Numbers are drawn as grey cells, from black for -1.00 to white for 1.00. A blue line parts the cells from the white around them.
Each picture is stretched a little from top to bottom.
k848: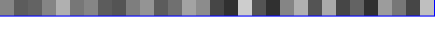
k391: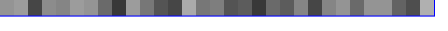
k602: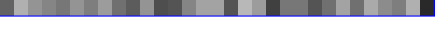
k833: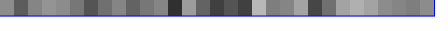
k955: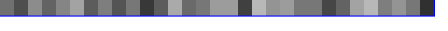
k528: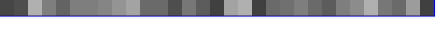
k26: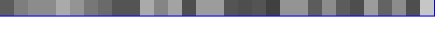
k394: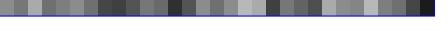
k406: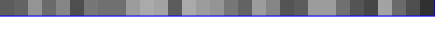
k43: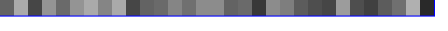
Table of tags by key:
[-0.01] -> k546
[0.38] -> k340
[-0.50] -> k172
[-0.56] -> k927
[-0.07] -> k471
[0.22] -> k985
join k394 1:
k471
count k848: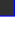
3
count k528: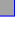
2

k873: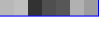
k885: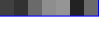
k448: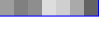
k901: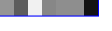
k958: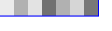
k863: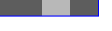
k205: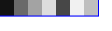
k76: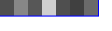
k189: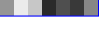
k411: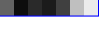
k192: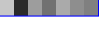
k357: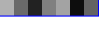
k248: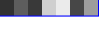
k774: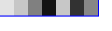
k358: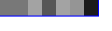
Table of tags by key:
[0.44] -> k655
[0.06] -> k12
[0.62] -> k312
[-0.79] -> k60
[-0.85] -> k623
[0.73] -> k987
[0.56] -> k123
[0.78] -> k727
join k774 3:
k623
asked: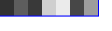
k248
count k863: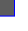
5
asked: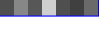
k76

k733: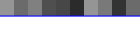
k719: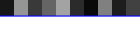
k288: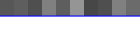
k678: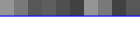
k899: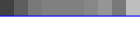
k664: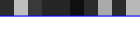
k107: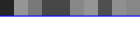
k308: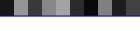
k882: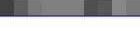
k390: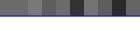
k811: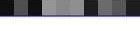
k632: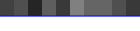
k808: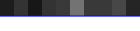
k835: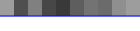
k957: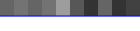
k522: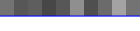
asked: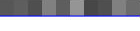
k288
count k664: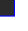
3
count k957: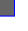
3
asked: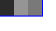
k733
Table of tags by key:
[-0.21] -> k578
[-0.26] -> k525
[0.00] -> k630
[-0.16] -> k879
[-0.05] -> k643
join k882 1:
k525
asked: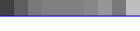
k899

